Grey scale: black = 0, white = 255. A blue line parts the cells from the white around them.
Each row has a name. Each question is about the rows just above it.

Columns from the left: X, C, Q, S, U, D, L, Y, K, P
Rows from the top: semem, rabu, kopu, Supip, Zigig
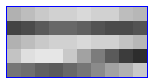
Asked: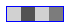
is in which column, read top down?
L
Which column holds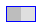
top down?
C

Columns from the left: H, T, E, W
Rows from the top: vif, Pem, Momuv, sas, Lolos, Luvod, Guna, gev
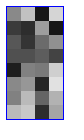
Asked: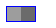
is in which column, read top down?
E
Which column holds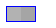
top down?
W
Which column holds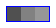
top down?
T
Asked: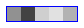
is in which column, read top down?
W
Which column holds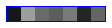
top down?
E
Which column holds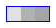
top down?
W

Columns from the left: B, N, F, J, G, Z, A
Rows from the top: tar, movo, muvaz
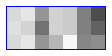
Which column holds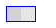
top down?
N
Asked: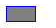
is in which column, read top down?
Z
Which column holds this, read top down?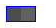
A
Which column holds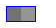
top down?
F
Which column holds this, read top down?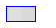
B

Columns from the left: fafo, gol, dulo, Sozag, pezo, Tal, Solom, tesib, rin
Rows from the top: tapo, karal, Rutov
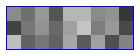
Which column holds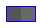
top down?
Sozag
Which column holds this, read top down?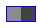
fafo
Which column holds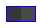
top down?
rin
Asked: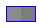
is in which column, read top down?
Solom
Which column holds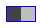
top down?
fafo
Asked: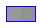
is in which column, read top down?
dulo

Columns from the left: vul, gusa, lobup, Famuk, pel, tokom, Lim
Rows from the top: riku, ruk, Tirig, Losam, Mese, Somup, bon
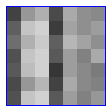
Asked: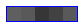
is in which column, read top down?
Famuk
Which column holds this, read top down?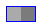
Lim
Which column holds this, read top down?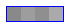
Lim

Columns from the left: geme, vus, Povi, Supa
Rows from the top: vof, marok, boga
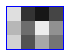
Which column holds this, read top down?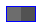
vus
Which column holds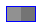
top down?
Supa
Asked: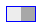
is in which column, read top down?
Povi
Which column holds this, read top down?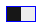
Povi
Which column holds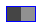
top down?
Supa

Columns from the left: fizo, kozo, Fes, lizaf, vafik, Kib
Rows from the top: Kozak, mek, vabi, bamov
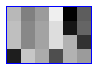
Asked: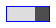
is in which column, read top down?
lizaf
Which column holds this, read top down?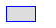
lizaf
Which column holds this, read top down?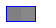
kozo
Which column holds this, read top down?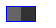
Kib

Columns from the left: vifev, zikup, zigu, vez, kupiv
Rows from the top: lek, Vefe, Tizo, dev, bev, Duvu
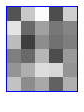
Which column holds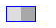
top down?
zigu
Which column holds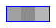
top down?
zigu
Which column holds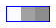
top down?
zigu
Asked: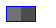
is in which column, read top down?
vez

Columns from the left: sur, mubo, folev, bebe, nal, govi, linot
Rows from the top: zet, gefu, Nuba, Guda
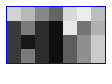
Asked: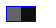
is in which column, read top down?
bebe
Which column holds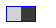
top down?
sur

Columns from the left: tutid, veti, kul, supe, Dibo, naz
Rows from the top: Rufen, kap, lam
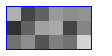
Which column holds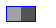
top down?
kul
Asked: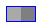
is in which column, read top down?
supe

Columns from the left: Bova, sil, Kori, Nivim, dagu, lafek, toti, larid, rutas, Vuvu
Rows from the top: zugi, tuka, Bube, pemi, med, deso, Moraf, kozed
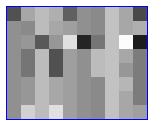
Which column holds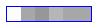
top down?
rutas
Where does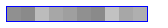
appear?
tuka
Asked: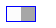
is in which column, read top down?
rutas
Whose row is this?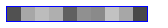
zugi
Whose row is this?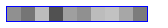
pemi
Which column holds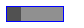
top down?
Bova
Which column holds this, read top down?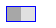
Nivim

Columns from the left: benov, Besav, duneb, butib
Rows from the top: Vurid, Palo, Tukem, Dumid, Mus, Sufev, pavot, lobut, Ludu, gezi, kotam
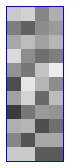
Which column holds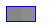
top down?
duneb
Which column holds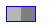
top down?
butib
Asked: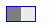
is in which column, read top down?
butib
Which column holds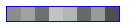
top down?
duneb
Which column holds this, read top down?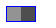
benov

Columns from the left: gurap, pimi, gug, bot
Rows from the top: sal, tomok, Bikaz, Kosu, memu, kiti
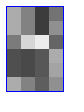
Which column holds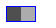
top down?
gurap
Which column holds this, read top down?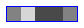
pimi
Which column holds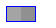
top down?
bot
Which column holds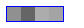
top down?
bot
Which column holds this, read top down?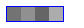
bot
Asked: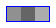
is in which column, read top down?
bot
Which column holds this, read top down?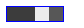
gug

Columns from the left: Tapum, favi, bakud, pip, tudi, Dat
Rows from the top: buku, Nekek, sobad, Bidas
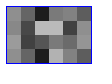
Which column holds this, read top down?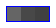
favi
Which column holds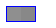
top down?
Tapum
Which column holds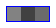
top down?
tudi
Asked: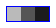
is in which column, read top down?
bakud
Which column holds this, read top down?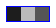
bakud
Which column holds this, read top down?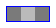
pip

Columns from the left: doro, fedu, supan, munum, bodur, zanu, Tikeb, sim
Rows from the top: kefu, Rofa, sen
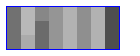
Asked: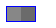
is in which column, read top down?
supan
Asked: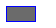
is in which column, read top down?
supan
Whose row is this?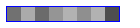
sen

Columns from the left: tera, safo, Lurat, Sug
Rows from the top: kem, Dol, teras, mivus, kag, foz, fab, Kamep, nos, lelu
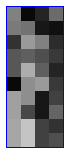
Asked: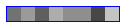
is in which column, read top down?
safo
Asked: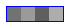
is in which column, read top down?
safo
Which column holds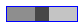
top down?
safo
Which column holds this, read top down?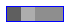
safo
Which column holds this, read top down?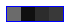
Sug

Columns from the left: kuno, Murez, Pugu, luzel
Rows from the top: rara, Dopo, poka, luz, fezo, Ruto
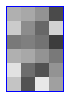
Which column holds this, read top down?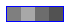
Murez
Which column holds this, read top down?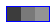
luzel
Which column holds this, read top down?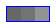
Pugu
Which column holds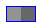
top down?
Pugu
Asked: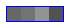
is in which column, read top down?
Pugu

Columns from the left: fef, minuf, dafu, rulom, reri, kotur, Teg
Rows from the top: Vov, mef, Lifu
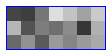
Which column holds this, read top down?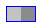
reri
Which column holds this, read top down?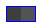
minuf
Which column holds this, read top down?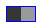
kotur
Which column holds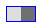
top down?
rulom
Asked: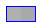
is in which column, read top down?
Teg

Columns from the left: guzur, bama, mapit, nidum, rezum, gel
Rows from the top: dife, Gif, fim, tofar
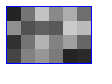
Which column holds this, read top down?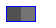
bama
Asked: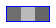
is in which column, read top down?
gel
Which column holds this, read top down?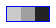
rezum
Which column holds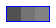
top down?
bama

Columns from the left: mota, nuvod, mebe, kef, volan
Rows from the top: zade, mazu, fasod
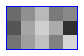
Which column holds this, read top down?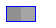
nuvod
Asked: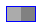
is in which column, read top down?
kef
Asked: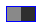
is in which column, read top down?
volan
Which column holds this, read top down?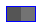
mota
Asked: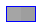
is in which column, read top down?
nuvod

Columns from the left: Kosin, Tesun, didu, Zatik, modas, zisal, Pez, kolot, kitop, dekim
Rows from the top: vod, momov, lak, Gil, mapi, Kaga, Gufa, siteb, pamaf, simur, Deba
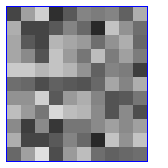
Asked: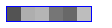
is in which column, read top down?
zisal
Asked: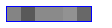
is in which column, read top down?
kitop
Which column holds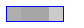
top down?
Kosin
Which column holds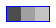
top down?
dekim
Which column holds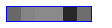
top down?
Pez
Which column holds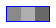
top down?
Kosin
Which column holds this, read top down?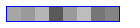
modas

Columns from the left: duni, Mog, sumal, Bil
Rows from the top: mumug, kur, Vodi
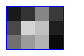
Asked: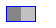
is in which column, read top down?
sumal
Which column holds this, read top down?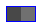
duni

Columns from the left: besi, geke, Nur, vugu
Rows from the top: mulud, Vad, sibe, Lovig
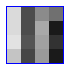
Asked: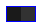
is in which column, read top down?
vugu
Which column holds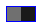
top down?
vugu
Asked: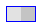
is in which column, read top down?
besi
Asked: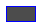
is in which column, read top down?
geke
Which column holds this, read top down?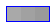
Nur
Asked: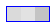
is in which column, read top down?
besi

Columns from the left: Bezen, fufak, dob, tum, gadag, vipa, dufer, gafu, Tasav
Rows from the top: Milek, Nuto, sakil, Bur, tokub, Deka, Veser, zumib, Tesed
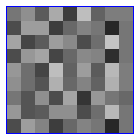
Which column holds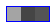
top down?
dob
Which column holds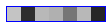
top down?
gafu
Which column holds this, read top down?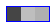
tum

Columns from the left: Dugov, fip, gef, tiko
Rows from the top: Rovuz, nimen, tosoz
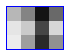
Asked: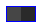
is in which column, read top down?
gef
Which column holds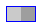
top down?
fip

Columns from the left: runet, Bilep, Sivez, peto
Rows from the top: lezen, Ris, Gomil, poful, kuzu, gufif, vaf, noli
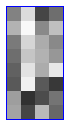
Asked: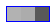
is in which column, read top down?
Sivez
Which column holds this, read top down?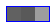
runet
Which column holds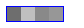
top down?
peto
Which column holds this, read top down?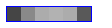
Sivez
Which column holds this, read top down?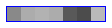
Sivez
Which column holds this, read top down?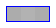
Sivez
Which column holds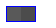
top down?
Sivez

